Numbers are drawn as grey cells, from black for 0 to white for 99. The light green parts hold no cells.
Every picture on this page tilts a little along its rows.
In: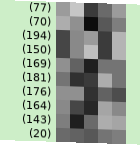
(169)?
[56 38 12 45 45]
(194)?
[27 53 60 23 70]
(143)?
[49 12 41 67 64]
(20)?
[41 38 34 45 49]
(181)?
[45 19 23 67 45]
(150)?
[27 53 74 23 70]

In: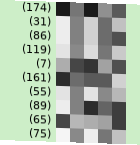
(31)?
[92 50 81 42 75]
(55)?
[88 50 88 53 71]
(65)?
[27 71 67 63 24]

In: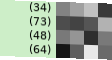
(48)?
[47 58 18 47]
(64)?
[ 8 37 90 41]
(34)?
[51 62 75 22]
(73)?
[30 26 33 69]

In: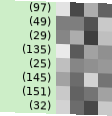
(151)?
[78 38 45 63]
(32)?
[82 42 28 78]
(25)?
[74 52 56 59]
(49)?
[49 49 32 78]

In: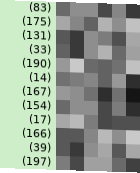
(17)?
[65 72 48 28 31 31]
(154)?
[41 55 55 28 48 18]
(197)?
[48 28 62 62 41 25]
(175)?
[65 52 38 69 55 75]

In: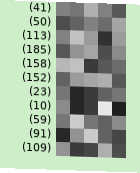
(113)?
[50 75 60 19 60]
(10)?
[54 15 23 90 12]
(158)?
[71 75 23 34 42]
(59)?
[46 79 46 38 54]
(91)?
[15 57 79 38 27]
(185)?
[34 57 64 30 54]
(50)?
[30 38 50 42 64]

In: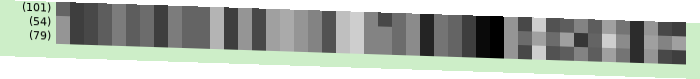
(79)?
[58 24 28 36 48 36 42 24 48 39 39 70 24 58 28 62 66 58 51 32 74 80 51 51
 42 54 14 45 39 24  4  0 58 28 80 32 36 51 36 62 45 17 58 28 24]
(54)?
[58 24 28 36 48 36 42 24 48 39 39 70 24 58 28 62 66 58 51 32 74 80 51 51
 42 54 14 45 39 24  4  0 58 42 62 42 62 21 39 80 54 17 62 51 62]

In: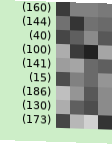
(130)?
[67 37 30 54]
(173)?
[27 71 81 20]

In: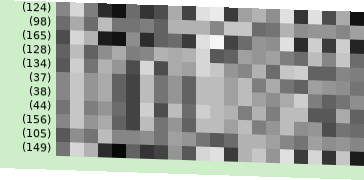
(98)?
[42 66 42 73 45 45 49 38 69 69 69 52 77 77 42 45 69 55 58 58 52 62]
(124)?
[52 83 49 17  7 42 20 30 66 26 87 91 23 62 69 55 87 20 87 30 66  7]

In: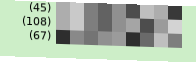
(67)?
[18 53 45 56 60 18 41 74 49]
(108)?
[67 78 49 38 56 64 30 60 82]
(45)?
[67 78 49 38 56 30 74 67 22]

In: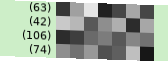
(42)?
[78 71 34 55 68 17 65]
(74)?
[55 44 59 31 37 74  9]
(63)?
[21 62 89 13 27 65 27]

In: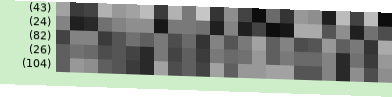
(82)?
[26 51 51 23 33 44 37 47 30 41 20 51 33 47 63 37 51 30 33 59 37 47 20 66]
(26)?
[37 44 41 30 33 26 16 47 26 37 23 47 41 44 59 37 47 41 41 51 16 44 23 59]
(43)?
[63 23 26 69 59 63 73 23 69 47 77 20 55 26  5 41 20 59 55 12 73 26 73  5]
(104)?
[37 59 55 37 33 23 16 63 30 37 26 63 37 59 59 63 63 33 33 51 16 55 30 55]

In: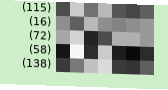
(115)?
[30 79 44 72 33 27 37]
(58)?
[ 8 96 17 79 11  4 17]

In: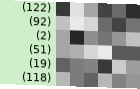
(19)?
[38 48 51 22 79 61]
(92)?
[75 91 83 41 26 45]
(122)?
[22 87 64 26 41 18]
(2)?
[64 15 55 45 58 75]

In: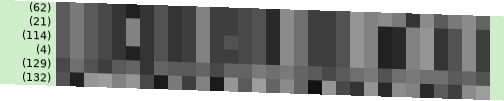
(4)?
[35 47 35 28 20 13 20 32 20 24 50 24 24 28 32 16 54 43 24 24 32 58 50 13
 16 50 58 20 32 54 24]
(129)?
[28 43 32 24 35 39 20 39 35 35 39 28 39 39 47 43 47 39 35 28 35 43 47 32
 43 47 43 43 35 39 32]
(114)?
[35 47 35 28 20 50 20 32 20 24 50 24 32 28 32 16 54 43 24 24 32 58 50 13
 16 50 58 20 32 54 24]
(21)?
[35 47 35 28 20 50 20 32 20 24 50 24 24 28 32 16 54 43 24 24 32 58 50 13
 16 50 58 20 32 54 24]
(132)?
[32 13 58 61 50 58 28 10 47 24 50 10 58 35 61 39 54 39  7 58 28 20 58 16
 54 50 16 35 24 54 61]

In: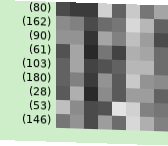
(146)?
[46 57 29 61 42 84 68 50]
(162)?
[54 50 29 42 46 84 71 38]
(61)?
[32 64 16 46 26 68 64 42]

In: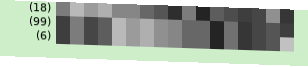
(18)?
[48 72 60 68 52 52 40 33 18 48 14 36 30 24 27 56 21]

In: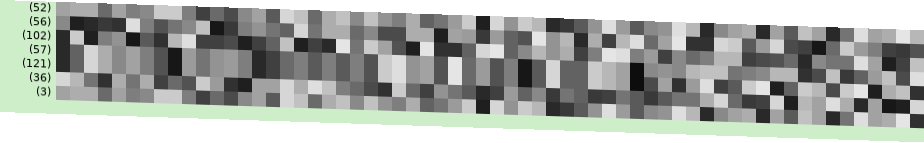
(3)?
[63 67 67 41 63 49 53 79 79 49 25 41 29 53 63 35 83 75 41 67 75 53 75 57
 49 67 38 45 60 79 12 83 57 79 71 16 22 35 57 86 60 35 53 57 86 71 16 53
 63 67 16 63 35 75 63 16 45 86 63 67 89 19]
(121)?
[16 38 83 67 53 63 49 32  9 60 45 57 60 49 16 25 41 49 35 49 35 49 32 79
 86 57 63 32 89 41 60 32 49  9 35 83 38 38 79 71 63  5 29 63 19 60 86 25
 35 79 89 12 38 79 71 29 79 89 12 67 75 19]

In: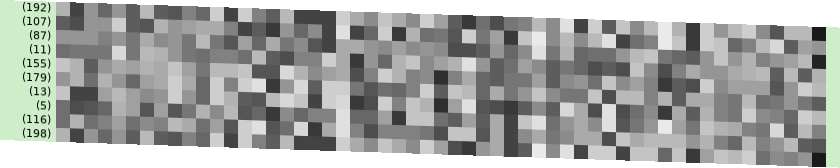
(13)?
[76 26 26 62 72 62 54 58 80 58 40 80 69 36 33 72 84 76 26 80 84 22 30 80
 50 76 69 18 62 87 33 30 22 36 54 36 84 66 30 87 30 43 54 22 66 36 69 50
 46 80 54 50 40 80 72]
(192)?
[69 26 58 40 58 36 72 36 33 50 40 80 26 80 50 36 72 26 26 26 80 66 54 76
 66 54 80 62 36 22 43 30 46 50 72 54 87 26 80 36 76 54 72 91 69 22 80 58
 72 80 54 33 72 72 10]
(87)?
[58 58 58 50 58 46 66 54 58 46 72 46 33 62 40 66 46 54 33 26 66 66 58 54
 62 54 58 54 30 30 36 58 40 54 87 46 69 40 43 43 58 72 76 46 40 36 58 76
 58 69 50 58 62 72 14]
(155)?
[76 69 36 58 66 62 69 66 76 62 46 72 72 76 33 33 84 69 54 62 66 30 50 80
 69 50 54 18 50 66 40 36 46 46 62 36 54 58 43 76 54 62 50 22 36 30 80 54
 62 62 62 33 58 80 72]

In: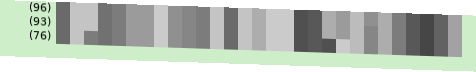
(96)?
[41 76 76 44 48 60 60 79 56 52 48 76 41 76 67 79 79 31 34 67 60 73 56 67
 48 34 27 38 63]
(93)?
[41 76 76 44 48 60 60 79 56 52 48 76 41 76 67 79 79 31 34 67 60 73 52 67
 48 34 27 38 63]
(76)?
[41 76 48 44 48 60 60 79 56 52 48 76 41 76 67 79 79 31 34 31 79 73 52 67
 48 34 27 38 63]

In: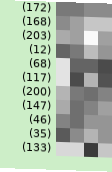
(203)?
[66 62 97 62]
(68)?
[88 39 39 29]
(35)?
[35 54 70 58]
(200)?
[70 47 43 51]

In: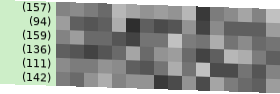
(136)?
[37 33 26 33 41 64 41 57 61 41 26 37 71 67 48 37]
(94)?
[61 37 33 37 67 18 37 29 33 57 26 54 37 37 37 61]
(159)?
[51 61 41 41 33 26 45 45 75 48 45 67 45 54 41 45]
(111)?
[54 48 48 57 54 37 33 45 67 45 75 29 29 45 33 51]

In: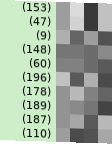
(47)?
[61 82 22 75]
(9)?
[68 39 61 32]
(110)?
[61 29 32 65]

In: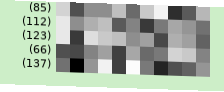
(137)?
[44  0 58 94 25 98 47 14 31 38 58]
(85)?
[82 31 55 55 74 41 78 94 18 35 71]
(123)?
[90 22 86 78 74 55 62 28 68 62 38]
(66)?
[31 28 51 62 25 65 41 47 82 78 51]

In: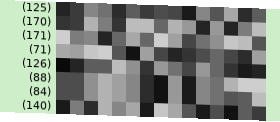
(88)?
[30 30 56 69 62 52 17  7 59 10 52 44 69 80 80]
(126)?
[ 4 14 36 36 73 56 20 59 44 27 59 40 20 10 14]
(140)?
[10 48 17 69 52 65 10 77 65 33 10 30  7 36 23]

